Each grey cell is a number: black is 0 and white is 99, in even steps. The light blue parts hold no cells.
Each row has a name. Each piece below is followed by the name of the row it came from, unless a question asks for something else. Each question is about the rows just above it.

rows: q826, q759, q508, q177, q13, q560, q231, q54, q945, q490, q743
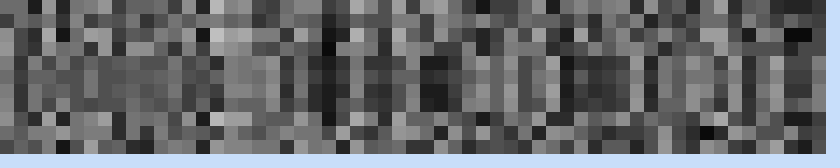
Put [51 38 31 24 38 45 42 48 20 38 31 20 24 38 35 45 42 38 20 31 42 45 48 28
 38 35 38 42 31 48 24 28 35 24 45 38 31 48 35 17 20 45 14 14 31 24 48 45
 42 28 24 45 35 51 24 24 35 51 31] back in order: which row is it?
q560
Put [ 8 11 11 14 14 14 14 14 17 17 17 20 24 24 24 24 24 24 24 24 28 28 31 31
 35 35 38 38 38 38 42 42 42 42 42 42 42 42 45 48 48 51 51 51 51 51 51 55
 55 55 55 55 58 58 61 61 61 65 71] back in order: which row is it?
q826
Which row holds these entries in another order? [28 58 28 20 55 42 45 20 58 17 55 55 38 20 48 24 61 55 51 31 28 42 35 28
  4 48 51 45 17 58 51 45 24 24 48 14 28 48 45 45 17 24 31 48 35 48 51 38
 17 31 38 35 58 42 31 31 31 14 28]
q177
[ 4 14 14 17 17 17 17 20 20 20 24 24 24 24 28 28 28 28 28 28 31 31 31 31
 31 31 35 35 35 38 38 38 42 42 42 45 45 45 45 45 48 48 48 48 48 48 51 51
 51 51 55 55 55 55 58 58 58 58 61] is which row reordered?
q177
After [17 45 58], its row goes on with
[20 20 48]

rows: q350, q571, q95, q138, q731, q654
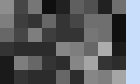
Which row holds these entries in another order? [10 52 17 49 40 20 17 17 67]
q138
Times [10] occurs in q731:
1
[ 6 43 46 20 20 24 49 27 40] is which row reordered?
q95
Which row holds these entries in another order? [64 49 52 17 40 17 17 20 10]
q654

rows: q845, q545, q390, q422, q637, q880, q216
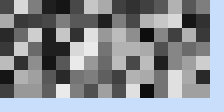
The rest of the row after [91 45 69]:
[69 66 31 52 41 49]
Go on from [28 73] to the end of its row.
[12 52 62 80]
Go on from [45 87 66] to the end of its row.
[16]
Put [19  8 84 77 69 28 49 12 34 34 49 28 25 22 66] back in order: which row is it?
q545
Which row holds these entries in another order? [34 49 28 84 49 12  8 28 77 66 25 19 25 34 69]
q845

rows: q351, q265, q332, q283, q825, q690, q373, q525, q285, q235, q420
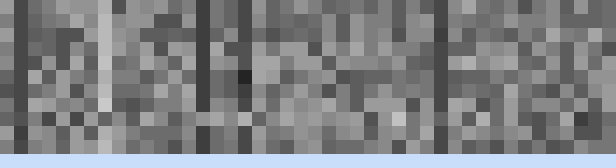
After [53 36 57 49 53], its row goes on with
[32 53 53 24 53 36 46 42 36 49 42 64 49 46 64 46]
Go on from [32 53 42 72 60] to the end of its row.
[49 60 32 60 57 24 64 32 32 60 46 60 60 32 60 49 64 49 60 49 49 39 28 39
 39 57 53 57 36 57 49 36 57 46 32]
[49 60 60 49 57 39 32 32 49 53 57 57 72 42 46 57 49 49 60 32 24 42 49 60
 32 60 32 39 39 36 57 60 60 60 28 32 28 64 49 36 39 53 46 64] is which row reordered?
q283
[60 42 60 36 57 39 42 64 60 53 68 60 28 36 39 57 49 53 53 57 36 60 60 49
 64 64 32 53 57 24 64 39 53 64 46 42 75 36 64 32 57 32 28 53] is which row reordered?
q825
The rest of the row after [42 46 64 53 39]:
[64 24 57 53 32 64 64 49 60 60 36 57 53 53 49 57 39 36 28 60 68 53 60 64
 42 39 57 36 60 42 60]
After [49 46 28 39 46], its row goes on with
[42 39 64 46 39 32 53 36 53 60]

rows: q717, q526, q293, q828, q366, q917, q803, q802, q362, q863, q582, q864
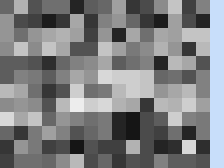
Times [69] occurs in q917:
0
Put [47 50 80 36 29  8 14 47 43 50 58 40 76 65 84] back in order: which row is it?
q362
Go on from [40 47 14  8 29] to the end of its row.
[25 43 14 47]
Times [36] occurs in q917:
2

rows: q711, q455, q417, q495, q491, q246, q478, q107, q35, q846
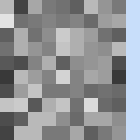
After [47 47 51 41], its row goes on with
[44 41]
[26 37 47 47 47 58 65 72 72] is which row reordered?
q846
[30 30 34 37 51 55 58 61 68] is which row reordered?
q491

